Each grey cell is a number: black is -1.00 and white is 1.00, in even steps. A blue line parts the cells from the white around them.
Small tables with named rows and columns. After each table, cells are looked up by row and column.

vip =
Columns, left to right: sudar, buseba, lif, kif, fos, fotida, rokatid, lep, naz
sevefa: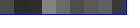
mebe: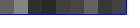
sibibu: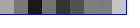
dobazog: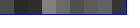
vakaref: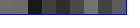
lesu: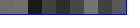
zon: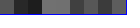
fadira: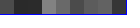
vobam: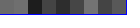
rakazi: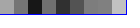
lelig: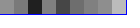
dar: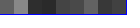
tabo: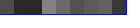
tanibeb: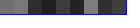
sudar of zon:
-0.33
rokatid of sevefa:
-0.30
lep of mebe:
-0.56
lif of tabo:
-0.69
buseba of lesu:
-0.14
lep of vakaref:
-0.48
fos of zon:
-0.12
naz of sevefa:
-0.57
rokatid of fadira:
-0.28
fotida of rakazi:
-0.35
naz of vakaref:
-0.29
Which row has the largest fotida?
lelig

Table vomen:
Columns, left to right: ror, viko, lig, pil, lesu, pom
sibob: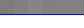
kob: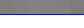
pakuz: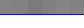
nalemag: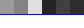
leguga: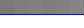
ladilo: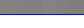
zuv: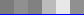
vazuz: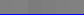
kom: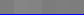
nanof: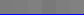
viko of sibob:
0.00
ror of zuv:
-0.03
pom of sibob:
0.01
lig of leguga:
0.00
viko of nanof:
-0.02
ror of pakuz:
0.03
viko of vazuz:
0.01
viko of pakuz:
0.01
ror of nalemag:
0.21
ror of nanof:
-0.03
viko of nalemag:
0.03
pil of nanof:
-0.05
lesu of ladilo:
0.00
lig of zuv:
0.01
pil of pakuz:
0.00
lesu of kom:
-0.01
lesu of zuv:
0.82
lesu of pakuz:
0.05
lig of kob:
0.02

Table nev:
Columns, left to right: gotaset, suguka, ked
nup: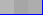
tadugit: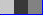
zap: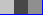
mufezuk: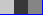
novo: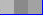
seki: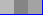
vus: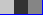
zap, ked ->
0.12
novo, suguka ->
0.08
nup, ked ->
0.36
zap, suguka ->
-0.44
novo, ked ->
0.27
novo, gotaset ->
0.46

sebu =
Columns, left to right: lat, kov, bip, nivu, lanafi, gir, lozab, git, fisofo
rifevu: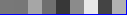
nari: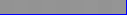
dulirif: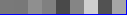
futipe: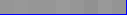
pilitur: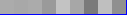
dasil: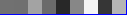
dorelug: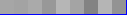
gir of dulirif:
0.04
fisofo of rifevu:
0.39
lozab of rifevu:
0.82
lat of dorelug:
0.30
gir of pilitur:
0.31
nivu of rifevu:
-0.13
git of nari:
0.15
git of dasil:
-0.58
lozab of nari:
0.17
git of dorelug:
0.42
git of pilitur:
0.50
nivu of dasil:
-0.16
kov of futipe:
0.19
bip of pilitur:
0.34
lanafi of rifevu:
-0.57
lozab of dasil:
0.91
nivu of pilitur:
0.21
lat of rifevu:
-0.06

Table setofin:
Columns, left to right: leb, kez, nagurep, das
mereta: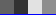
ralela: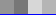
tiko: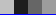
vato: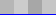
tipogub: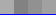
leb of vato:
0.43
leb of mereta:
-0.23
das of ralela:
0.42
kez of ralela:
-0.07
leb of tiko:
0.51
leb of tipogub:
0.35
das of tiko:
0.22
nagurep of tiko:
-0.20
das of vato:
0.55
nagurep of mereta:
0.77
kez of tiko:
-0.77
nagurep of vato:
0.31
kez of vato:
0.60

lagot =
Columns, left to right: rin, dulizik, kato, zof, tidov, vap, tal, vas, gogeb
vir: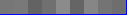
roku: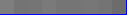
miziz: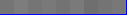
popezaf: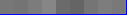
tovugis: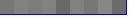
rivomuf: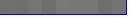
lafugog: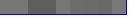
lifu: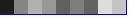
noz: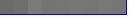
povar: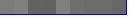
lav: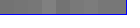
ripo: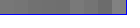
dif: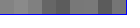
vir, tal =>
0.05
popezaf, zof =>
0.05
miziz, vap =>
-0.04
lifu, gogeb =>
0.54
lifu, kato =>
0.39
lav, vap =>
-0.05
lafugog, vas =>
-0.18
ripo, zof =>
-0.12
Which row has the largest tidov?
vir

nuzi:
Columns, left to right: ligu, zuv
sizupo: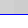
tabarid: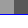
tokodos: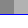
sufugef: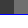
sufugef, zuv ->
-0.13
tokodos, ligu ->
0.05
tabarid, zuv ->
-0.31
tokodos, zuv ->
0.40
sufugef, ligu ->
-0.54
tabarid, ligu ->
0.23
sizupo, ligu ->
0.64
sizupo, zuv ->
0.61
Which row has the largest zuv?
sizupo

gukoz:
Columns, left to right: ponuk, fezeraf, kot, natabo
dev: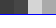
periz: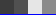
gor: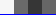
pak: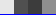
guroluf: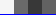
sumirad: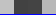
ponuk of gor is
0.93
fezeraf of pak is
-0.37
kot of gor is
-0.58
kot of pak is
-0.53
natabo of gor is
-0.20
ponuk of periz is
-0.53
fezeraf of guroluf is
-0.17
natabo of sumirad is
0.44
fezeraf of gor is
-0.17
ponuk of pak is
0.81

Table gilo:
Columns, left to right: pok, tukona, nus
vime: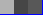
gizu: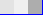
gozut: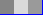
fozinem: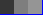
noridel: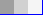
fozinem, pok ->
-0.58
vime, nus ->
-0.31
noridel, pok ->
0.25
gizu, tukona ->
0.88
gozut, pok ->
0.04
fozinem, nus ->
0.17
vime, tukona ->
-0.45
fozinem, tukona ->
-0.01
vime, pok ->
0.40
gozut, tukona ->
0.71
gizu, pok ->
0.78
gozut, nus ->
0.21
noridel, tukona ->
0.64
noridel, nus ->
0.92
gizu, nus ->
0.36

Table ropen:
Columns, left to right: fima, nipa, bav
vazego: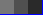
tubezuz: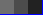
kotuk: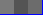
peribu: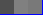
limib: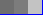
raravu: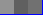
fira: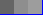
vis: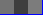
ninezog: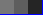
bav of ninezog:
-0.71
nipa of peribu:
0.00
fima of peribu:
-0.38
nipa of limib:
-0.03
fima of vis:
-0.10
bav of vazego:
-0.67
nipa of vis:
-0.51
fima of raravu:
0.15
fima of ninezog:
-0.07
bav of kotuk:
-0.15
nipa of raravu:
-0.25
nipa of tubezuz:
-0.40
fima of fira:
-0.21
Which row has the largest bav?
limib

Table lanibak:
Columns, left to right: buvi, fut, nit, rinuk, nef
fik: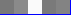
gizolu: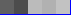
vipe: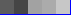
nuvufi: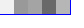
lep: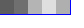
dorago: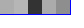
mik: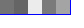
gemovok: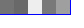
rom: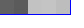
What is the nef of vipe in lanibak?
0.56
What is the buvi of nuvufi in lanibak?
0.89
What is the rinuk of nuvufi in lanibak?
-0.18
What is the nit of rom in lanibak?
0.52
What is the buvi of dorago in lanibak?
0.36
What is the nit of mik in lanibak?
0.85
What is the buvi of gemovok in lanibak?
-0.10
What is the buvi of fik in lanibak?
-0.06
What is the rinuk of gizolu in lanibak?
0.39
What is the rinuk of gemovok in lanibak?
-0.05
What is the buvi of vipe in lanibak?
-0.28

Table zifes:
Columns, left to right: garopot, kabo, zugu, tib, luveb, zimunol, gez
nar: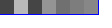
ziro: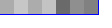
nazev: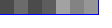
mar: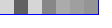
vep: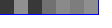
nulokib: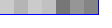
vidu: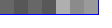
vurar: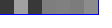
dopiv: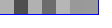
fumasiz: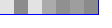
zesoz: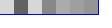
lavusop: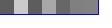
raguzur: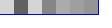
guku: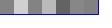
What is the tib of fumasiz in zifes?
0.34
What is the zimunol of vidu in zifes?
0.09
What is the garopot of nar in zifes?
-0.46
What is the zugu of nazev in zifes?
-0.41
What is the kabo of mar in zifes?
-0.24
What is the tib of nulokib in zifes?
0.51
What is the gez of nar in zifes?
0.06
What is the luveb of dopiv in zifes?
0.43
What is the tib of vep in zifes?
-0.11
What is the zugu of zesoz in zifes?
0.69
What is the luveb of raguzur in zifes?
0.34

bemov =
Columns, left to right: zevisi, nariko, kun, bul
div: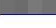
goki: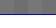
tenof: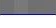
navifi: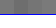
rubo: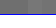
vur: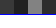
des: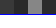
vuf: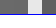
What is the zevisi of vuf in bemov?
-0.17
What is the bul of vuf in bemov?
-0.25
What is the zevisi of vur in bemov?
-0.55
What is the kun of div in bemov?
-0.05
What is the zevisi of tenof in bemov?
-0.12
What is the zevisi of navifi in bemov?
-0.06
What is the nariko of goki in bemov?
-0.13
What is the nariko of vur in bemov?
-0.74
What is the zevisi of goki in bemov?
-0.08
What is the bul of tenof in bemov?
-0.11
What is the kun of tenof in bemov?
-0.12
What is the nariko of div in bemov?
-0.15
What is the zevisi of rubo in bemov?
-0.13

